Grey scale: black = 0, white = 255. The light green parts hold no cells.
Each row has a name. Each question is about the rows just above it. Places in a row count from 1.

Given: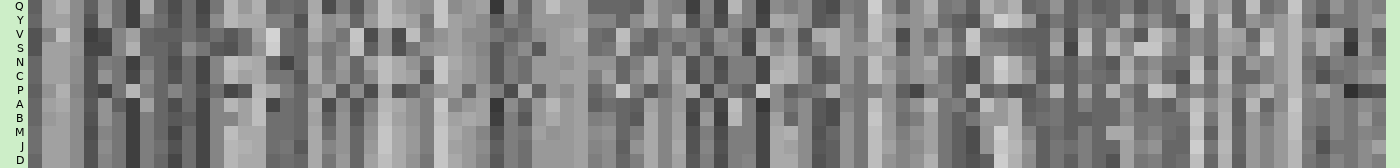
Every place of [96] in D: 58 67 69 73 75 87
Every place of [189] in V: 3 28 43 61 81
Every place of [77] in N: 11 50 68
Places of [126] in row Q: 23 47 52 55 59 67 79 90 92 97
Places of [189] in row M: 15 61 84 91

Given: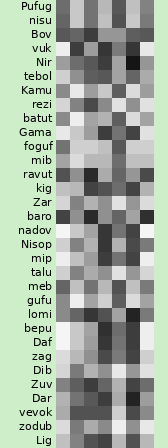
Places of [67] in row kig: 3 6
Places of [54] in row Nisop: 4
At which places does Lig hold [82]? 3 6
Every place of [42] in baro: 3
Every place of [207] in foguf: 2 3 6 7

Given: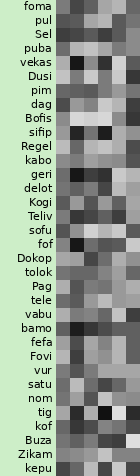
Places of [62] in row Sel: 1 4
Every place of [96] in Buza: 2
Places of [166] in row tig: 1
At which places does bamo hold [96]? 1 5 6
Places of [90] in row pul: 2 5
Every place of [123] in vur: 1 3

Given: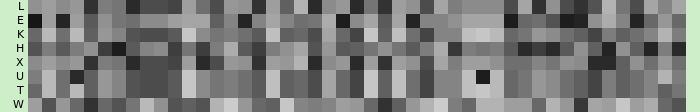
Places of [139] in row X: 1 3 22 40
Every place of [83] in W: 2 7 11 13 47
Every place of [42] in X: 8 13 21 24 41 42
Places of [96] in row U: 5 19 26 40 43
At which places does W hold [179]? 14 29 33 34 38
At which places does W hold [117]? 8
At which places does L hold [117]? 7 25 43

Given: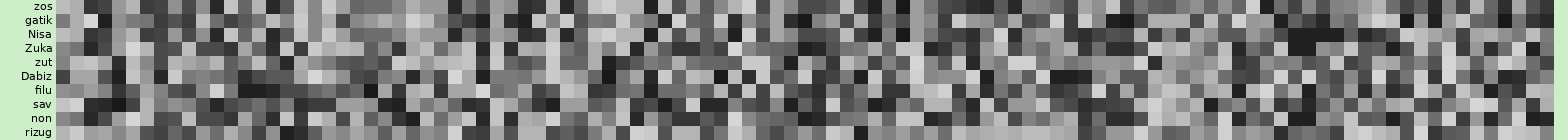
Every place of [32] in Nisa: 43 49 59 89 90 91 92
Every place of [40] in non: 3 31 42 55 63 85 103 107
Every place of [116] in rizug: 48 90
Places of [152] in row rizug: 11 20 54 76 77 79
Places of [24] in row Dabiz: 40 48
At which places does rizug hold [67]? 8 15 30 74 92
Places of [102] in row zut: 16 33 35 37 38 47 48 97

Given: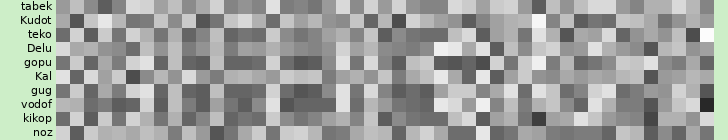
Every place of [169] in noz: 6 14 22 28 34 46
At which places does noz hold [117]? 13 16 20 33 37 47

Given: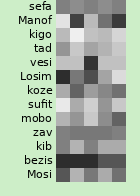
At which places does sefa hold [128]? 1 3 5
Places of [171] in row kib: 4 5
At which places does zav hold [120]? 2 3 4
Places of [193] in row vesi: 1 2 4 5
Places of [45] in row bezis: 1 2 3
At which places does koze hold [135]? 4

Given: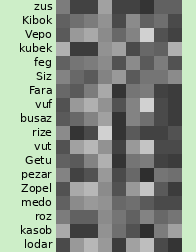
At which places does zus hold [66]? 2 3 5 6
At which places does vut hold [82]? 1

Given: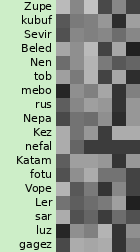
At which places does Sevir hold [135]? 2 4 6
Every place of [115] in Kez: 2
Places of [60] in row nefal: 3 4 5 6
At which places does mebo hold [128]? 3 6

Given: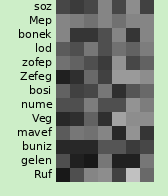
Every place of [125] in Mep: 2
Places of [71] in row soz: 1 3 5
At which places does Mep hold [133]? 1 4 6 7
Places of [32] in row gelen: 2 5 6
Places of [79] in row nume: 1 2 4 5
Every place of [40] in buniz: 1 2 3
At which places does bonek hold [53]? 2 3 6

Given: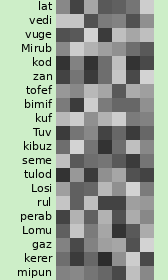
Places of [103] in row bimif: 5 6
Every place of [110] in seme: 3

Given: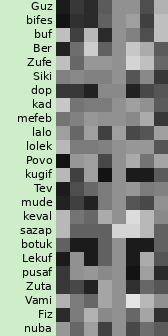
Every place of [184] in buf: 3
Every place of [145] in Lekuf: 2 5
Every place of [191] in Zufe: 1 7
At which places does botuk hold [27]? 2 3 6 7
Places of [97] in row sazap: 2 3 4 8
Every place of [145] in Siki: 5
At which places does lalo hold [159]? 1 3 5 8

